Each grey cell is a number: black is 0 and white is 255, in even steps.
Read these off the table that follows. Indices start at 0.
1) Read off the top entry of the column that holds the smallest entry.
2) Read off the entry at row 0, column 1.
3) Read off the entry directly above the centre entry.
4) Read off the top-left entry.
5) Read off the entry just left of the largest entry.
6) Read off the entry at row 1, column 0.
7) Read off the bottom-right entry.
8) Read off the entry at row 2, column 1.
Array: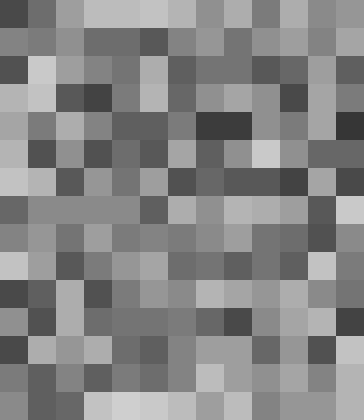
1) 150
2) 109
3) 81
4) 73
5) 194
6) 131
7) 180
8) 201

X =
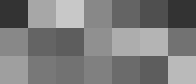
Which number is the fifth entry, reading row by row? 100
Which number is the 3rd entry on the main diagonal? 114
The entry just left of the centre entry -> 93
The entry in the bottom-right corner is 186
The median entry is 120
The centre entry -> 144

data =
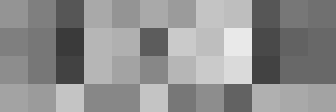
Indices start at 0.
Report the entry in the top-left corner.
148
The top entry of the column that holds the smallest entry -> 86
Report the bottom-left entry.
163
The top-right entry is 112
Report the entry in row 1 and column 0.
127
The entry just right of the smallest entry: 182
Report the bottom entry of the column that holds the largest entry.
98
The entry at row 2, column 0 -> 141
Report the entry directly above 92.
169
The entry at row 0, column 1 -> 127
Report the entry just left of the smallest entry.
119
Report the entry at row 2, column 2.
66
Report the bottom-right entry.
163

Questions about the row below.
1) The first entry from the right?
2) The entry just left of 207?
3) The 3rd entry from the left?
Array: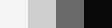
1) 10
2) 244
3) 105
